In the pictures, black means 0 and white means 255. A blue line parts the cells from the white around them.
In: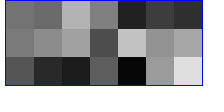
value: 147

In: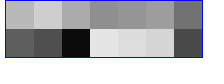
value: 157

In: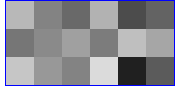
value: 191

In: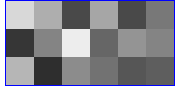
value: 148

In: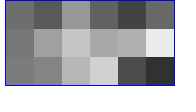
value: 176

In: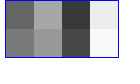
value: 57

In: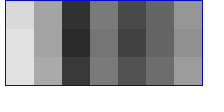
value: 101

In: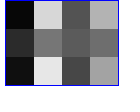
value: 91
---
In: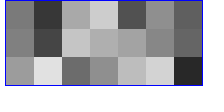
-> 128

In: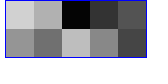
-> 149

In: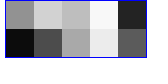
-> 12

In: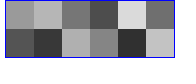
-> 84

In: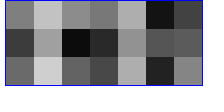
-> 60

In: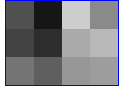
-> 66
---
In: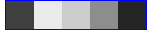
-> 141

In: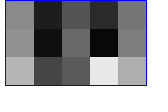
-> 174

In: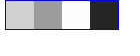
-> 156

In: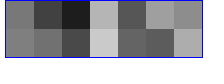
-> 173

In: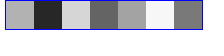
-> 178

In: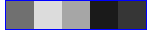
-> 112

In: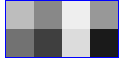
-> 189

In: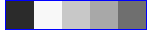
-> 168

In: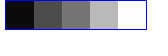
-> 117

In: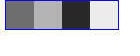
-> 111
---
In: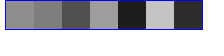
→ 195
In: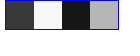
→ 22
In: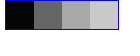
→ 168
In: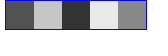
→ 233
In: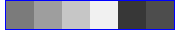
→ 55
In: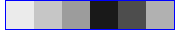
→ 77
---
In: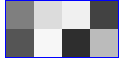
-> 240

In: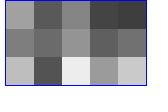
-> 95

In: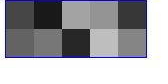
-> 148

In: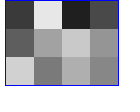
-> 201

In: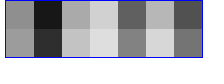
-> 183

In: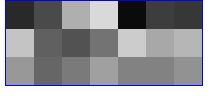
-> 168

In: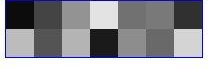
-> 121

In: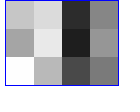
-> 30
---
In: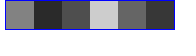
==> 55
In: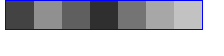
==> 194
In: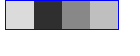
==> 191
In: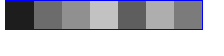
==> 123
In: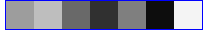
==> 244
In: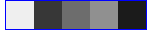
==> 27
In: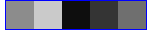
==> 111
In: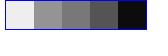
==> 12
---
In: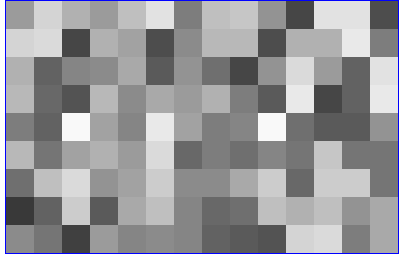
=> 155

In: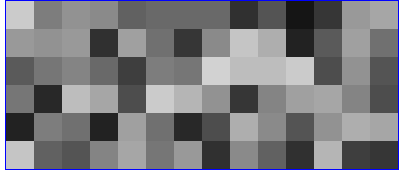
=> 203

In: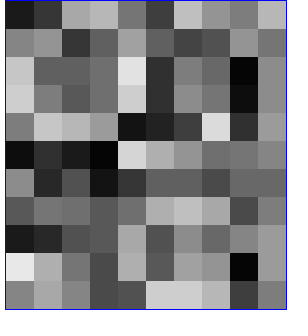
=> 26

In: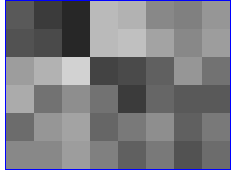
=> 89

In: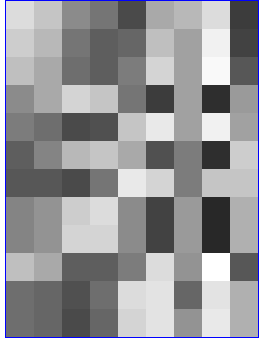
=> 220

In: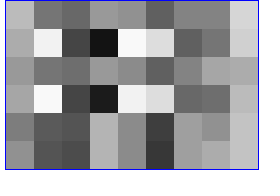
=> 187

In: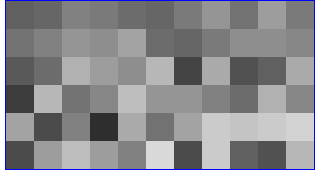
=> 96

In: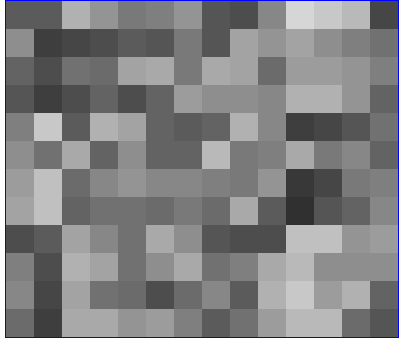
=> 91
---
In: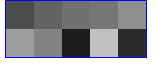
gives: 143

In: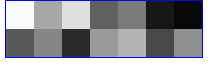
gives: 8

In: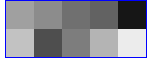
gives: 22

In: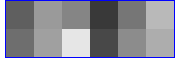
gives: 185

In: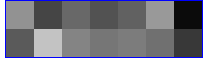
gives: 11

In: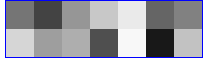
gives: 129
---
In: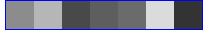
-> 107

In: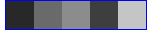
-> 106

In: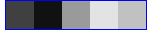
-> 154

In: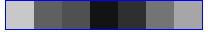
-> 96

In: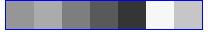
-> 150

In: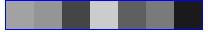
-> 122

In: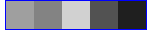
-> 131

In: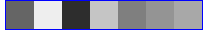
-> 148

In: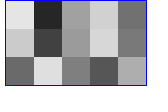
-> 155

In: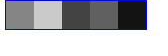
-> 96
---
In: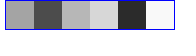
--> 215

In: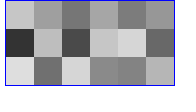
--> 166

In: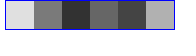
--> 102

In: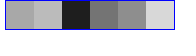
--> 116

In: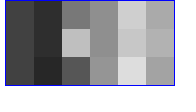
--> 143

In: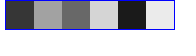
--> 213

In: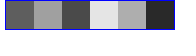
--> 229

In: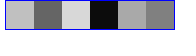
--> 12
